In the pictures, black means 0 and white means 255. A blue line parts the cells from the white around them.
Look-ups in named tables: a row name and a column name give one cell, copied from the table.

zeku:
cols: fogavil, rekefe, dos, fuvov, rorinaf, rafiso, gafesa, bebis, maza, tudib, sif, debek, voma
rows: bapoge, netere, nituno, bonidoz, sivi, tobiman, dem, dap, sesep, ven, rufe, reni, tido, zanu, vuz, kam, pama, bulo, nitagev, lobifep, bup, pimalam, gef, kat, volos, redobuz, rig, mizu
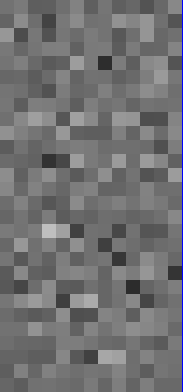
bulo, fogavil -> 104
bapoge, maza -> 95
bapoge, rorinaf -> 111
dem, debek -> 130
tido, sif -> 83
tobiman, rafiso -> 100
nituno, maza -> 88
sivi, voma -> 84
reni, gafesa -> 122
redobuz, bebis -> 167
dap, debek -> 112
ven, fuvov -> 106
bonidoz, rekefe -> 103
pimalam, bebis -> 102
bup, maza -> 117
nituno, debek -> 104
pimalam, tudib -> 137
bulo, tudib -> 110
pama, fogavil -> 122

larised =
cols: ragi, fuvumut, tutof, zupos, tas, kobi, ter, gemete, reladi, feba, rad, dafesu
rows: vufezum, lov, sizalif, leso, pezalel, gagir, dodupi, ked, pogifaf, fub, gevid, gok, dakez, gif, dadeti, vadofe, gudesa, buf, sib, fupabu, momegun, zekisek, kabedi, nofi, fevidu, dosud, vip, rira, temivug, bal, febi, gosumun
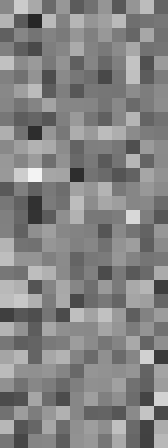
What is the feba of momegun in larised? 169
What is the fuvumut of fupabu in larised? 113
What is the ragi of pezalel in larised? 193
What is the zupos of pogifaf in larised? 86
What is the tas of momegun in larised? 168
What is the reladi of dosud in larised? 107

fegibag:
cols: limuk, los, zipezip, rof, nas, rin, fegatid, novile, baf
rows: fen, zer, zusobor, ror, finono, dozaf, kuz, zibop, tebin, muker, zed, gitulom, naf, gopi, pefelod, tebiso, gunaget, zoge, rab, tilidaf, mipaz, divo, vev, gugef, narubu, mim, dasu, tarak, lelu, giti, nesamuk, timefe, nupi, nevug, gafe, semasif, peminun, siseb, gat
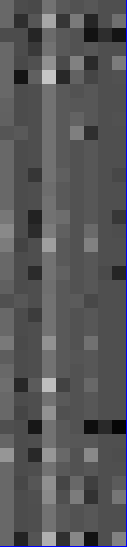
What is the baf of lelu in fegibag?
79
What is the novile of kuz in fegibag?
79
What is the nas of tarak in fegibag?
66
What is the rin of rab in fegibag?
82
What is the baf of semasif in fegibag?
118
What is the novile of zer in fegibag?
79
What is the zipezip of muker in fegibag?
78

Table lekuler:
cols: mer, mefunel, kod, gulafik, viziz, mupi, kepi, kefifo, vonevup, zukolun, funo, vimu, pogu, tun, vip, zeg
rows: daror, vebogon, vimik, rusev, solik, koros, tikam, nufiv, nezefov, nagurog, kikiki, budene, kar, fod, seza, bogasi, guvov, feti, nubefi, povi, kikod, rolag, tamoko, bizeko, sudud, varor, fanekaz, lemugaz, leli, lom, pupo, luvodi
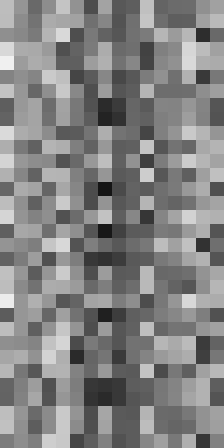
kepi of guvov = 85
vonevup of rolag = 125
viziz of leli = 150
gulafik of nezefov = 112
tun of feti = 193
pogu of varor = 164
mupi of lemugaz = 125
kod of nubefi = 157
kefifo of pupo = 163
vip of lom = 146
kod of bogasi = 130
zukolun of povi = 92
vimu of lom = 106
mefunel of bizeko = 150
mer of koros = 131
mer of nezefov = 99
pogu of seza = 100
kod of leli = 167
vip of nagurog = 181
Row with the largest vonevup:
rolag

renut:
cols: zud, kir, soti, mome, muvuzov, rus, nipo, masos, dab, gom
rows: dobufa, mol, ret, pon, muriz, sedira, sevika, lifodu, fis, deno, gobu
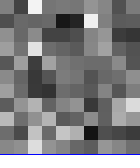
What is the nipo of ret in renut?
133
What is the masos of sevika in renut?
132
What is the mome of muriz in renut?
162
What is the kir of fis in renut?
110
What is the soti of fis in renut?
145
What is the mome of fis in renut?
180
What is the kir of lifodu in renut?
148
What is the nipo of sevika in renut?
89
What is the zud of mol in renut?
79
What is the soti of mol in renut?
101
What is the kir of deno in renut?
74
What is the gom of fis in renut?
151
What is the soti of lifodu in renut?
179
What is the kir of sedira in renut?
101
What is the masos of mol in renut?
128
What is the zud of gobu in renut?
136
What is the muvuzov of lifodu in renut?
132
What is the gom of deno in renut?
59
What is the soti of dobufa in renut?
243

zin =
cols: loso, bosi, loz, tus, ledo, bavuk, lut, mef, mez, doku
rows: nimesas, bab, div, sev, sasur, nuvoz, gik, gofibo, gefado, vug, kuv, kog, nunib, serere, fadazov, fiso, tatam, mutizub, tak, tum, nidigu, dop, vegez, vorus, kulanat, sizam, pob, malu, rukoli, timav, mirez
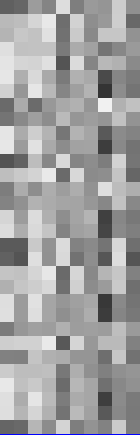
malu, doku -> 145
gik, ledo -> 133
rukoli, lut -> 166
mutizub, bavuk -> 130
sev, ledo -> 122
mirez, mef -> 130
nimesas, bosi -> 102
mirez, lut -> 147
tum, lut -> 136
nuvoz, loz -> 217
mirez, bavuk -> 126
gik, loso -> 209
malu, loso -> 232
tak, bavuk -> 114
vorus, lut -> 159
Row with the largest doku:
gofibo

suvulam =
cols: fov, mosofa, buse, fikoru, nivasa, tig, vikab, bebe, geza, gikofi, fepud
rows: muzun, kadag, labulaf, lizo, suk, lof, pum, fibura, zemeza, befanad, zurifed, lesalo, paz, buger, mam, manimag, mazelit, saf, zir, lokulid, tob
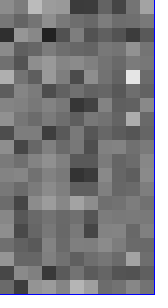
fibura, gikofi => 97
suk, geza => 105
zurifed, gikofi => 112
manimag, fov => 135
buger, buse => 123
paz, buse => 113
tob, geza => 114
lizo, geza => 116
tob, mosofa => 61
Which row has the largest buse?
muzun

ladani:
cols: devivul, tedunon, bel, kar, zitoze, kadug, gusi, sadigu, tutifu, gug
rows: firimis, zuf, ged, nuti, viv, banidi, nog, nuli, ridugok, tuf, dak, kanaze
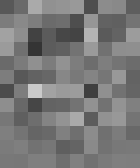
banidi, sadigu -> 118
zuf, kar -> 107
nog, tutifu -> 114
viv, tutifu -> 116
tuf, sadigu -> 112
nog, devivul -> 76
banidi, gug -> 99
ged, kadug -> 68
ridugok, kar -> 132
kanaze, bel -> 127
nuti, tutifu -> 142
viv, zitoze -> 146
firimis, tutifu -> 137
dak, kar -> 119
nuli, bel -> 70
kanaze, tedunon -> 119
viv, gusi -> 109
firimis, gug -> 94
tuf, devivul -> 127

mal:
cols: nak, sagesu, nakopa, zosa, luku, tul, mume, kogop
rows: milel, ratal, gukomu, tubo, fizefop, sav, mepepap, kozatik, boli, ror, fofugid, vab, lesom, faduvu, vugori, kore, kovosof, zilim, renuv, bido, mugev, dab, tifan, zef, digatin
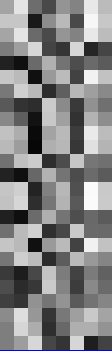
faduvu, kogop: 201
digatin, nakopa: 215
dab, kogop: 133
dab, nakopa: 146
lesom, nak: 34
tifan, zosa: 53
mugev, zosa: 202
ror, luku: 185
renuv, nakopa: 188
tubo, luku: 53
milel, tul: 131
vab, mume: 118
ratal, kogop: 199
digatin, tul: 214
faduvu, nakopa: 35
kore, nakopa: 107
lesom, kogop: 91
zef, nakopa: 173
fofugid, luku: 183
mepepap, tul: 183

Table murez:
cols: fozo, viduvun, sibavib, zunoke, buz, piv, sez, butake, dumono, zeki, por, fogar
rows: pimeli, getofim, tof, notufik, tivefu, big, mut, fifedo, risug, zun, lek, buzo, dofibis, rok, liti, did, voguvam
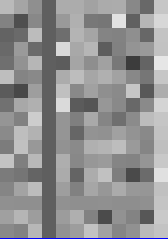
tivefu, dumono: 120
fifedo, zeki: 104
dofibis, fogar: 224
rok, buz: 158
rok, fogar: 192
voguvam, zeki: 145
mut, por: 88
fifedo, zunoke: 95
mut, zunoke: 95
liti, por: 144
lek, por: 133
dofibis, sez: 172
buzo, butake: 155
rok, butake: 151
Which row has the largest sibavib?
risug

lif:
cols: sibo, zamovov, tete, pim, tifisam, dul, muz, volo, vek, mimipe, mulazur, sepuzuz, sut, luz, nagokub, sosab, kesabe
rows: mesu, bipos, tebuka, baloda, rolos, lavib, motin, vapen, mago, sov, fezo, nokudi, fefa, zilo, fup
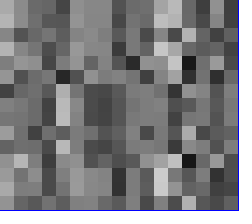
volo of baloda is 134
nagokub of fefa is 125
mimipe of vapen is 116
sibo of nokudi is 145
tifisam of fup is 93
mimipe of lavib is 116
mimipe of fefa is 124
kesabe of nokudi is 77
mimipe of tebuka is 121
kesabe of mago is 123
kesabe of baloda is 66
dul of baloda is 152
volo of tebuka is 126
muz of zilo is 136
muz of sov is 112
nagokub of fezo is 125
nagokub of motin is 132
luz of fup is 177
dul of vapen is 136
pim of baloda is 77

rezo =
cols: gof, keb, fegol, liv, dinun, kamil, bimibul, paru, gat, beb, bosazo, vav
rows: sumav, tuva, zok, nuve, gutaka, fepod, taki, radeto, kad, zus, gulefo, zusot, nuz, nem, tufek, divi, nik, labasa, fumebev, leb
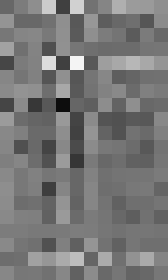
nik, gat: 114
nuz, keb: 120
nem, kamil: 103
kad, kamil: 68
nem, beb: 120
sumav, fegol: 142
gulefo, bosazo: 88
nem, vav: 101
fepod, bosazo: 112
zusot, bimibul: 122
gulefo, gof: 134
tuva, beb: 111

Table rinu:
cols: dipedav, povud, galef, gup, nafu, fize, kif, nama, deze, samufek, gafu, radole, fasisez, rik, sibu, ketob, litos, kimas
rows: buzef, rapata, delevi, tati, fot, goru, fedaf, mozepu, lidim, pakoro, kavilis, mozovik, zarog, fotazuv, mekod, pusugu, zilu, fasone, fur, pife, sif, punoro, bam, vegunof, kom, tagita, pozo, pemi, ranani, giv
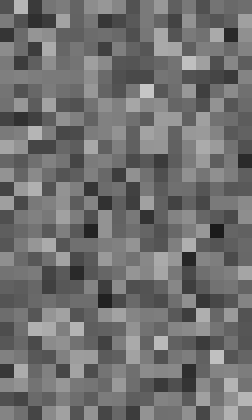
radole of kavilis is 150
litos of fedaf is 139
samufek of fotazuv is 65
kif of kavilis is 168
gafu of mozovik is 88
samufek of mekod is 62
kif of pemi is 117
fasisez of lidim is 155
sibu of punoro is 55

